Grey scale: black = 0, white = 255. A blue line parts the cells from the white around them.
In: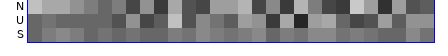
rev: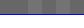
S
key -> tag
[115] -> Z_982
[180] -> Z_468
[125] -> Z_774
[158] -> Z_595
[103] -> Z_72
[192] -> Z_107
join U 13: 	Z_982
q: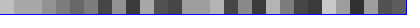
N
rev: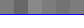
S
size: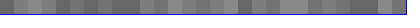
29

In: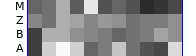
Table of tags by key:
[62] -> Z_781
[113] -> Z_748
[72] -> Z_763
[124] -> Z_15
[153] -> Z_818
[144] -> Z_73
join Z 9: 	Z_15
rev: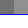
Z

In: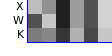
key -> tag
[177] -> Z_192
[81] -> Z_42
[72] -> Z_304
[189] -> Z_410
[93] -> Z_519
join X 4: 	Z_42
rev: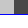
K
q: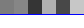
K

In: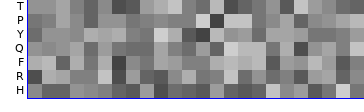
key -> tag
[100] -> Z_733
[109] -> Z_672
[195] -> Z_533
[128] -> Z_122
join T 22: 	Z_672
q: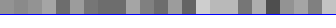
Q
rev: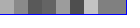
R
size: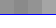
4
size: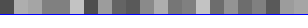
22
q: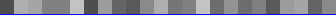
R
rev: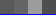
R

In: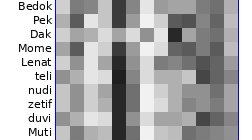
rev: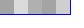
Dak
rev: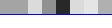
duvi
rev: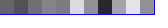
Lenat
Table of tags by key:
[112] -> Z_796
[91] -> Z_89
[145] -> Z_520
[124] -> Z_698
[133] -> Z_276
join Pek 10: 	Z_276
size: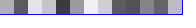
13
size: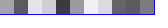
11

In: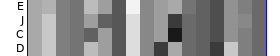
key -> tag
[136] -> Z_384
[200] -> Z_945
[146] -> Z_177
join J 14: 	Z_177
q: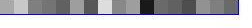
C

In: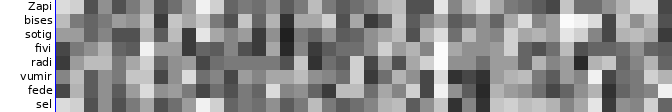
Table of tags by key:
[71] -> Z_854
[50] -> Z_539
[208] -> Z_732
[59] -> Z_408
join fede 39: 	Z_539
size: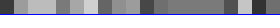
20
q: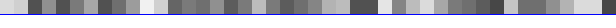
Zapi
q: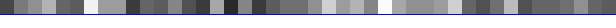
fivi
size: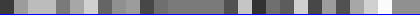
30
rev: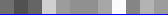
fivi

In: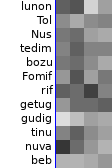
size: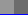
2
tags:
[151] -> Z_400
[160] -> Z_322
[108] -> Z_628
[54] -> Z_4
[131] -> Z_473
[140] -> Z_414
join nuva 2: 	Z_400
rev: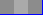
Tol

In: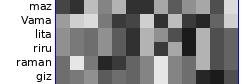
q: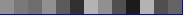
lita
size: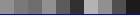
10
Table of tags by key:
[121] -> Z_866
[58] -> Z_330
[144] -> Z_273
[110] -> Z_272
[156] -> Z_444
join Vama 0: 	Z_444
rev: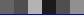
lita
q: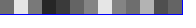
raman

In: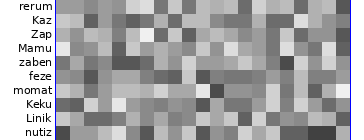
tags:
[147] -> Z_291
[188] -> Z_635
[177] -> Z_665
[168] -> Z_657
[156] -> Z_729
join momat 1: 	Z_665
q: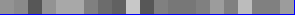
feze
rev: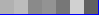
Linik
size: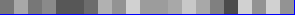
21
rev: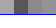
Keku
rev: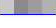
Mamu
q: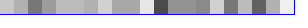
momat

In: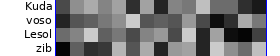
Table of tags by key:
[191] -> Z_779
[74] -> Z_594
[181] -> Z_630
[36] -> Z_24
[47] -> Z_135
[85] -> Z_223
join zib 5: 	Z_223
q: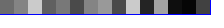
Lesol

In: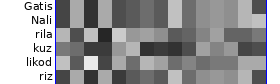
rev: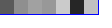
rila
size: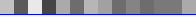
14
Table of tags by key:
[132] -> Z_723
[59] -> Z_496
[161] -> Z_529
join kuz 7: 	Z_496

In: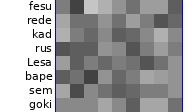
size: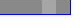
5
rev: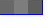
Lesa
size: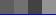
4

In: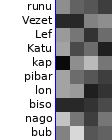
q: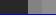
Vezet
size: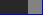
3
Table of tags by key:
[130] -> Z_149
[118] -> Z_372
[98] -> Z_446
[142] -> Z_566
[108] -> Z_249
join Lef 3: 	Z_249
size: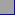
1
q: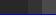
biso

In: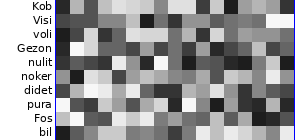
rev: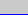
bil
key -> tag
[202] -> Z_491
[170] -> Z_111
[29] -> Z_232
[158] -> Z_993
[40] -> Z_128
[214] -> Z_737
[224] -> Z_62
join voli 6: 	Z_737

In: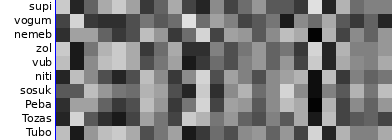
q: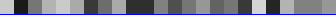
zol
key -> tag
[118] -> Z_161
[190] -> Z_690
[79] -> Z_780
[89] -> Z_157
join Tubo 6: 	Z_780
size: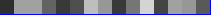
15
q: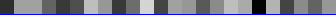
nemeb
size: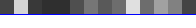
14
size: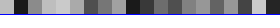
20

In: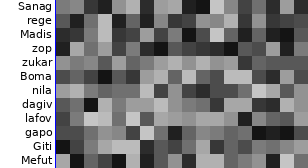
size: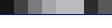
8
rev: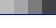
Giti
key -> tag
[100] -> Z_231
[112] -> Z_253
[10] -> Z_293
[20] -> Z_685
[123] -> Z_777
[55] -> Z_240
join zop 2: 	Z_253
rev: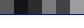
zop
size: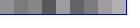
9

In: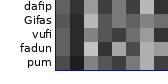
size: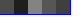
5
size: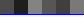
6
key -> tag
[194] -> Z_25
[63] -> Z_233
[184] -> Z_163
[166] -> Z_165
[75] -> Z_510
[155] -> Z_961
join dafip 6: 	Z_163
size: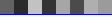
8
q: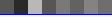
Gifas
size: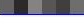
6
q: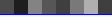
pum

